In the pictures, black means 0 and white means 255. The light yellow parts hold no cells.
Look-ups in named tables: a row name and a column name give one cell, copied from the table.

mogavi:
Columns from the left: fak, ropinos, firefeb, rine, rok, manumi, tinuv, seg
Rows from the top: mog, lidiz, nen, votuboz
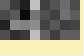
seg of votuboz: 94
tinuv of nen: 62
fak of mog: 99
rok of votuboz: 95
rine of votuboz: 190
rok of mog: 63
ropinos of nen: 137
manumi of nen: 88
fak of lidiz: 73
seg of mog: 75
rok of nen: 67
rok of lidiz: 79
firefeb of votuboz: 57
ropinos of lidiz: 89
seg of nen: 68
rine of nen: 140
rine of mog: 193
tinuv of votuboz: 94

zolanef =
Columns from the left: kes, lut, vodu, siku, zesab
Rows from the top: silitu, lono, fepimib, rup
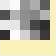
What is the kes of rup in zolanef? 47
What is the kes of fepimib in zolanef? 233
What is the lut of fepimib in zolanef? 230
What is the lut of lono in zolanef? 179
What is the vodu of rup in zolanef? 209
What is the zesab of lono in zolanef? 180
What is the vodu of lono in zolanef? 142
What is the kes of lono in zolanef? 79
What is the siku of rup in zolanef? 137
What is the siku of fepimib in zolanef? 69
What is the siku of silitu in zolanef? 173
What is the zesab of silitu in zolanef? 91
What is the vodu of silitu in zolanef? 149
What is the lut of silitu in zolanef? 251
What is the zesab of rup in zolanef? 57

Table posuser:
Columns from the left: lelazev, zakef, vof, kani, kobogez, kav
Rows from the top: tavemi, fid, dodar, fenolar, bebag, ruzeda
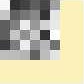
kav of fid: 229
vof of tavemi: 67
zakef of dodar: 127
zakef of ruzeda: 188
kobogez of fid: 52
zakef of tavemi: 50
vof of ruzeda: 180
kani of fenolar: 200
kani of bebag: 144
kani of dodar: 152
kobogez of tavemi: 71
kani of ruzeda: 97
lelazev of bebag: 62
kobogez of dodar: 211
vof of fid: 118

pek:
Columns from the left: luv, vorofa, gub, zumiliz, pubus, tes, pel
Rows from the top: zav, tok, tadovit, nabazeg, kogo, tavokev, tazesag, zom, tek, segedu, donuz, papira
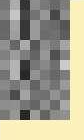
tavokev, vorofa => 156
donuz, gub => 117
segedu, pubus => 111
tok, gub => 68
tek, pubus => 137
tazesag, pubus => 135
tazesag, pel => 202
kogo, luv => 143
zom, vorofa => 180
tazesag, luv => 149
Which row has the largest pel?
tazesag

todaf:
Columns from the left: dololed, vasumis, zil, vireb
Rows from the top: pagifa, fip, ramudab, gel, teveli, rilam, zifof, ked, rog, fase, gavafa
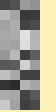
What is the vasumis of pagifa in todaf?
82
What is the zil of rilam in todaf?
62
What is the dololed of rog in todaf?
51
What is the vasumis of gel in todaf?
171
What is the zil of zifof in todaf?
208
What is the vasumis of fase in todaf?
167
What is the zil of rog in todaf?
181
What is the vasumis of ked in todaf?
169
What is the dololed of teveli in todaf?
166
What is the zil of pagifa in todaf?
156
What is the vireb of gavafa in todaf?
73
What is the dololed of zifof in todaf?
89
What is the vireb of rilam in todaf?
93
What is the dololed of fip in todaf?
186
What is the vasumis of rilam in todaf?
184
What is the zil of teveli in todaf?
220
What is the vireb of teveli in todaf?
182
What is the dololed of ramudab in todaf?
162
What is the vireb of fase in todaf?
89

